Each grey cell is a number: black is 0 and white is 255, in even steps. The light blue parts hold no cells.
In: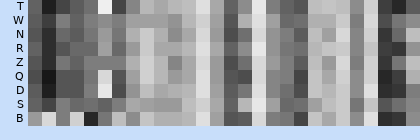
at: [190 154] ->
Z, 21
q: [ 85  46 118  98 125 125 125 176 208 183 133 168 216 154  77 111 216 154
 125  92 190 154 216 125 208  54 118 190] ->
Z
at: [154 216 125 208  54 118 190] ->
Z, 22
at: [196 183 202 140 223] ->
D, 21
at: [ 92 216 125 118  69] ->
B, 16
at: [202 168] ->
R, 9

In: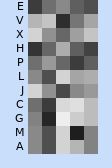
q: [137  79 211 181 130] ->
A
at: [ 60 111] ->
E, 1
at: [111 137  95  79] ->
E, 2
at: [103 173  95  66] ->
H, 2
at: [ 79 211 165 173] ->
L, 2

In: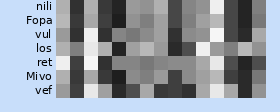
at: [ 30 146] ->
Fopa, 5
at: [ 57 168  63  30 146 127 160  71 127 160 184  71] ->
Fopa, 2

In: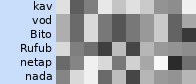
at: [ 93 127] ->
kav, 2
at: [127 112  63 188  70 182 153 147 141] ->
Rufub, 2
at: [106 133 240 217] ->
netap, 1

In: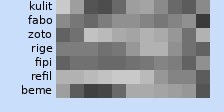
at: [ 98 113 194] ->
zoto, 1
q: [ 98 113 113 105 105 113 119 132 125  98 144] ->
fipi

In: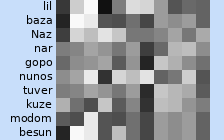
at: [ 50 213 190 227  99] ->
nunos, 4
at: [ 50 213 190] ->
nunos, 4
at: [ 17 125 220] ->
lil, 4
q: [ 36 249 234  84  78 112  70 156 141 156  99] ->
baza

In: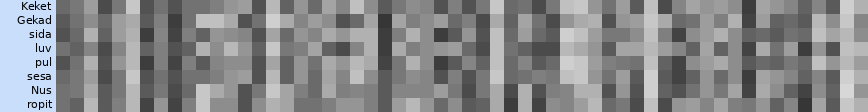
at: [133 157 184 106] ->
ropit, 37
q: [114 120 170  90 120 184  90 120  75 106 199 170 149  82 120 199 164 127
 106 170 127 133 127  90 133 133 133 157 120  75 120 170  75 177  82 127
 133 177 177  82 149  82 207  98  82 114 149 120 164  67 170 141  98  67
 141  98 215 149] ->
Nus
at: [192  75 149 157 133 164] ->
ropit, 43
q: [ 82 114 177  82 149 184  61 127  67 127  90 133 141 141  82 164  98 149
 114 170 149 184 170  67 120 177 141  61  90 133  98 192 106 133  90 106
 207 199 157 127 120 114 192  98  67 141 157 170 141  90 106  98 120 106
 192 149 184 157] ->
pul
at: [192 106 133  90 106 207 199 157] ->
pul, 32

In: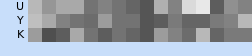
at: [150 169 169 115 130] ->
U, 2
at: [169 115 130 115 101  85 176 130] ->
U, 4
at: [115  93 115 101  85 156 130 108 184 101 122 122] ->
K, 5
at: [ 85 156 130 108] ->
K, 9
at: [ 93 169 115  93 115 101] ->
K, 3
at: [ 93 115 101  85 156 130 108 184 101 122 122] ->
K, 6
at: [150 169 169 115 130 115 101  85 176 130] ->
U, 2

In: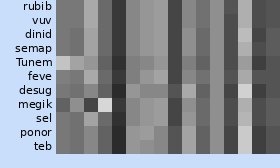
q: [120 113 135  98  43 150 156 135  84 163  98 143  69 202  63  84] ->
ponor
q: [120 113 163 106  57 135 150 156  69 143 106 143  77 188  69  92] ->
dinid
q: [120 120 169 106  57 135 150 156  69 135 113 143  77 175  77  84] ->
vuv
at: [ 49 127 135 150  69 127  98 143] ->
Tunem, 5
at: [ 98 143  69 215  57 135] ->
megik, 1
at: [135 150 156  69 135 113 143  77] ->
vuv, 6

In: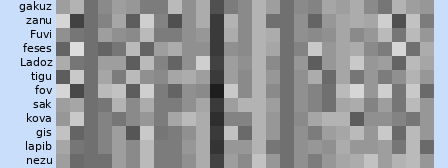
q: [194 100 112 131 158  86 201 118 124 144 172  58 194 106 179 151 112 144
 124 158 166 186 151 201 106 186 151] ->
gis
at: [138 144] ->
Fuvi, 19
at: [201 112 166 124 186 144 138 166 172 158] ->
tigu, 2

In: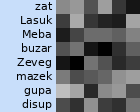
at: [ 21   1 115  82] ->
Zeveg, 1
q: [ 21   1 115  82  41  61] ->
Zeveg

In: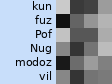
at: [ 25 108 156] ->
modoz, 1
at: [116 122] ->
vil, 3
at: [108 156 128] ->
modoz, 2
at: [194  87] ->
Pof, 1

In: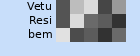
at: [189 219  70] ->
Vetu, 2
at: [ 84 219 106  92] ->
Resi, 1
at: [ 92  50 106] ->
bem, 3

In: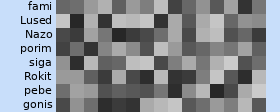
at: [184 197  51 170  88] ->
Lused, 6
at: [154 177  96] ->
fami, 3
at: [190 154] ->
porim, 8
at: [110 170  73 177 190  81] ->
Nazo, 8

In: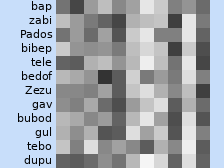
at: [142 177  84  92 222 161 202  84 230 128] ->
gul, 2
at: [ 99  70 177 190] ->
zabi, 4
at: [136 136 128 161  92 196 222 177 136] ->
Zezu, 1
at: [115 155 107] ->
Pados, 1

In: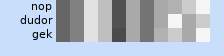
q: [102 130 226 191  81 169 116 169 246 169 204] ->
dudor
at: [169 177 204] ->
nop, 8
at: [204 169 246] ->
gek, 9
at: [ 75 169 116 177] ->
gek, 5

